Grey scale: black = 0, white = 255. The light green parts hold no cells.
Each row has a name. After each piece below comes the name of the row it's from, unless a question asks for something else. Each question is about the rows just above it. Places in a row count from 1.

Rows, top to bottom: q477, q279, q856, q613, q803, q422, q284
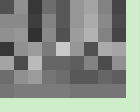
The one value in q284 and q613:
[123]
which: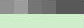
q422
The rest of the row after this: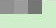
[109  88  88 102  94]

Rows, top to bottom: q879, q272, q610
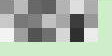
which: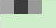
q272
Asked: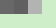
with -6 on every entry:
[ 98  90 173]

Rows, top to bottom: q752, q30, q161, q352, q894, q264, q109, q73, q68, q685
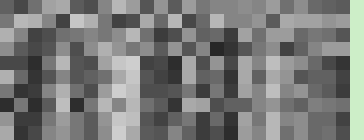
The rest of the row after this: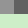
[105  60 162 112 156 156 105 119 112  85]
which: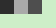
q894
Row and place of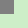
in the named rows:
q73, 23

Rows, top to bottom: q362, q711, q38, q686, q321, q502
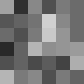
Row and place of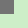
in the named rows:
q711, 3
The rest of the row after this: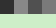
[107]
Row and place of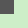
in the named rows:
q711, 1
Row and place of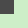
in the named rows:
q321, 3
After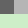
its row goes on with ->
[143 149 155]
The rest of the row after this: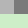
[136  80 122  99]

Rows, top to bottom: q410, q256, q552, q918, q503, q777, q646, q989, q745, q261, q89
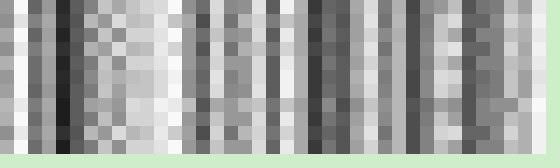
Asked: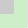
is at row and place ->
q261, 13
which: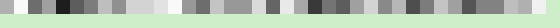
q745

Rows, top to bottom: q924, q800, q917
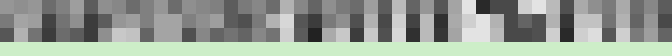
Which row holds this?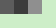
q917
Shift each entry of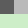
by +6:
[ 98 192]
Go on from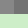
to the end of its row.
[207  92  34 170 200  60 200  80 215  48 186  54 164 227 227 186  73  73
  80 207  41 207 221  86 207 122 158 100]
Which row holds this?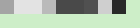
q917

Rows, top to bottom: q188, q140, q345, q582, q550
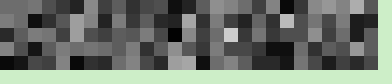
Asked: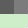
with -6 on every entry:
[ 87 118]
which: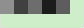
q345
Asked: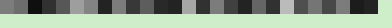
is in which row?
q140
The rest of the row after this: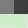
[ 35 101  49 187  79 117  72 124  28  35]
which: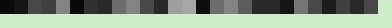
q550
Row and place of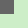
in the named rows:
q140, 19

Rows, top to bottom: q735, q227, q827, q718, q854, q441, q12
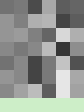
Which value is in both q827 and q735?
[101]
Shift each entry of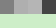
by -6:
[122 169 175  62]
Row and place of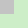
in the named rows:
q854, 5
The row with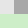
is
q441
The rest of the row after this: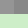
[ 68 121 230 168]
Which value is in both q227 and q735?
[93]
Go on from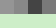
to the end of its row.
[230 168]

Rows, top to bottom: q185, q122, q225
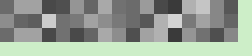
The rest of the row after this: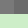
[ 87 177 211 121 162 135 101]
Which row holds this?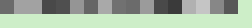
q185
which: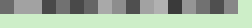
q225
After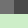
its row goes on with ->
[101 169 141  79 162 177  58 149 113  79 135]
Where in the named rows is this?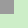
q185, 11
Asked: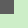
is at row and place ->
q122, 3

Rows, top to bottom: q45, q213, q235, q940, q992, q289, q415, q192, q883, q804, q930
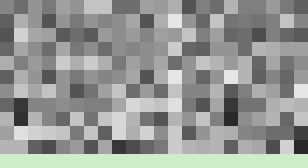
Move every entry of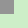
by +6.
[154]
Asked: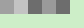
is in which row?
q415
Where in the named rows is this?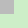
q192, 21
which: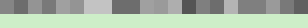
q45
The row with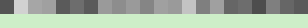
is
q235
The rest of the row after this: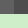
[133 154  84 166  55  77 102 121 203 180 174 180  96 174 166  77 209  41]
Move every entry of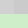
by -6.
[203 197]

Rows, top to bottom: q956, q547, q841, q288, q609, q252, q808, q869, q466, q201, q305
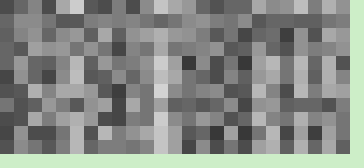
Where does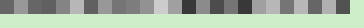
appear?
q609
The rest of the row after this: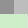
[125 176 146]
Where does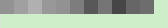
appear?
q841
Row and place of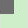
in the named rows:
q841, 20
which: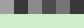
q609
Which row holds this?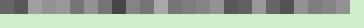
q288

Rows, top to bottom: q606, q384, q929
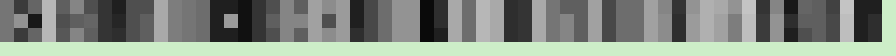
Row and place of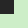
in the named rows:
q384, 9
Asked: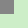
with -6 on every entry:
[127]
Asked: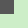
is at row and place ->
q929, 5
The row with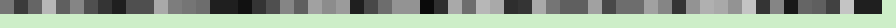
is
q606
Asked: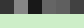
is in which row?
q606

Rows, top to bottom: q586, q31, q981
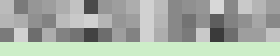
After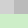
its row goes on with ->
[136 144 150 216 136 201 181 158]
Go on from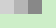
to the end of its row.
[115 144  94 130 144 166 136]
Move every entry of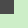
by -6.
[68]
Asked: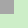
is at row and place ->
q31, 19
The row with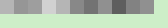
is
q31
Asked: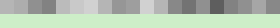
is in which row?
q31
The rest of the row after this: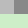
[144 150 216 136 201 181 158]

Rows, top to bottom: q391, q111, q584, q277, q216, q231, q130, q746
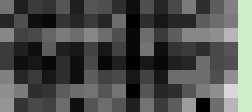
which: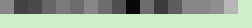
q584
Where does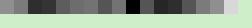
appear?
q130
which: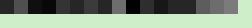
q111
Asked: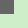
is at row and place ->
q584, 4
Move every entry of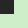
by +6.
[44]
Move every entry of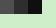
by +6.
[85 52 21]
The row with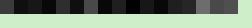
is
q216

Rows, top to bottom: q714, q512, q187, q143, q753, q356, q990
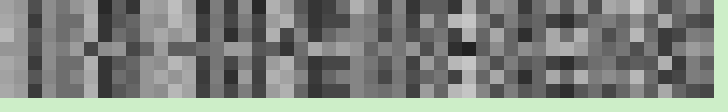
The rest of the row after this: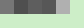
[ 59 125  94]
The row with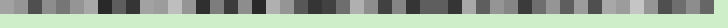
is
q714
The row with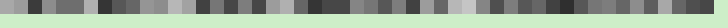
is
q512
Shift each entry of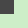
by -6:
[65]
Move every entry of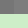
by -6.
[112 119]

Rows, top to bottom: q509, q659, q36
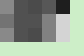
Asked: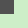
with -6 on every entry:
[75]
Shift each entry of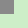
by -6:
[131]
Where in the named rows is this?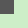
q509, 4
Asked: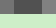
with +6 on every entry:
[121  87  87 135]
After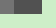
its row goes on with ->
[129 212]
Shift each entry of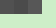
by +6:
[87 81 93]

